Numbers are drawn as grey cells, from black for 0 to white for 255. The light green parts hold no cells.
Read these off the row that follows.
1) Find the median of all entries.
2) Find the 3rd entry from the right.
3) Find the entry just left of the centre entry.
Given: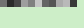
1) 114
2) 171
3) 128

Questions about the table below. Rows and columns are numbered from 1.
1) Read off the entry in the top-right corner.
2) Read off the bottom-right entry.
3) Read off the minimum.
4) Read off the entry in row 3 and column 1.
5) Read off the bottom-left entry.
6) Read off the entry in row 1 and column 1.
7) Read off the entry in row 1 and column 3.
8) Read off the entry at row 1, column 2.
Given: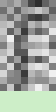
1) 128
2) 112
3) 46
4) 158
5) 112
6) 158
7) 171
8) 142

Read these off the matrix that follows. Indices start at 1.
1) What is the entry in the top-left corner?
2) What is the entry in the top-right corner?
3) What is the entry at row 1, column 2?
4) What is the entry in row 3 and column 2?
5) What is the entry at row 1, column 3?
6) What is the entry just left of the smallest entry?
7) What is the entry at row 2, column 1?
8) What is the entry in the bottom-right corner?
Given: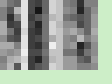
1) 155
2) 128
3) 116
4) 49
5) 102
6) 74
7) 128
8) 141

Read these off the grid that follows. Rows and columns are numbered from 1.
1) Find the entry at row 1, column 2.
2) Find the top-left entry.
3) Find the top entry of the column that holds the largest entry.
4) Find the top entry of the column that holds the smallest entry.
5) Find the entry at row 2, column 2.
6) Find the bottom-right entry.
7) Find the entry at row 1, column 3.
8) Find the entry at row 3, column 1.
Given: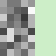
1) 121
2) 165
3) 151
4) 179
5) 135
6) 191
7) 121
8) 205

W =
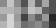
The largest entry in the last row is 212
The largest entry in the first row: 196
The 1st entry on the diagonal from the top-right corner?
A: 82
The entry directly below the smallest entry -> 52
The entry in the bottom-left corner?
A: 180
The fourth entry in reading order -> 82
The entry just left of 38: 153
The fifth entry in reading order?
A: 180
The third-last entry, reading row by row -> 139
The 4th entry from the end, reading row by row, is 123

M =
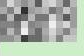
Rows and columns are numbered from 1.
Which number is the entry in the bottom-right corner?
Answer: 197
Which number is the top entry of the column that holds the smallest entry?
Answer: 145
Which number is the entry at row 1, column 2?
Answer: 212
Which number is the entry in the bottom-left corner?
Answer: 145
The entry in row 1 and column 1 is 145
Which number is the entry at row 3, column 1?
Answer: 106
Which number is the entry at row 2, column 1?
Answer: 171
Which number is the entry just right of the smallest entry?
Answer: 157
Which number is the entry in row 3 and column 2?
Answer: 183
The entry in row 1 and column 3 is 171
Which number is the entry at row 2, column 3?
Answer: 197
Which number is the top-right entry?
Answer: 183
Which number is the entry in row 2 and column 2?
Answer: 132

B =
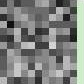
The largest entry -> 211
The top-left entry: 62
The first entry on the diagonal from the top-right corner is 121
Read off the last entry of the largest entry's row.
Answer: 152
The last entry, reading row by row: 168
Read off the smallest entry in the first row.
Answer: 33
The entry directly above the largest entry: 168
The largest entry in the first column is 183
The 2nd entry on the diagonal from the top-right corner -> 136
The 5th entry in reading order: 92
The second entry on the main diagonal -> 121
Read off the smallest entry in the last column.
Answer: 33
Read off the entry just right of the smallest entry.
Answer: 108
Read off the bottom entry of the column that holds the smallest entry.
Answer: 92
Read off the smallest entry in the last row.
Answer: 47
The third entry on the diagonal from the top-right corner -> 152
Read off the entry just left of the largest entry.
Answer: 62
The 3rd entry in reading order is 62
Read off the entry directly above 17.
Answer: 92
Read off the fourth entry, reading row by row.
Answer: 92
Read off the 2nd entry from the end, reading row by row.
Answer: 62
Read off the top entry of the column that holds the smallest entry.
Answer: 121
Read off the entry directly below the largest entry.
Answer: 78

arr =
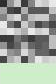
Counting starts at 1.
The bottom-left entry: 72
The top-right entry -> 232
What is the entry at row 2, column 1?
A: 163
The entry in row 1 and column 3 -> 203
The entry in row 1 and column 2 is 147
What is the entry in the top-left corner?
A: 45
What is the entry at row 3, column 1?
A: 131
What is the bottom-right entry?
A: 217
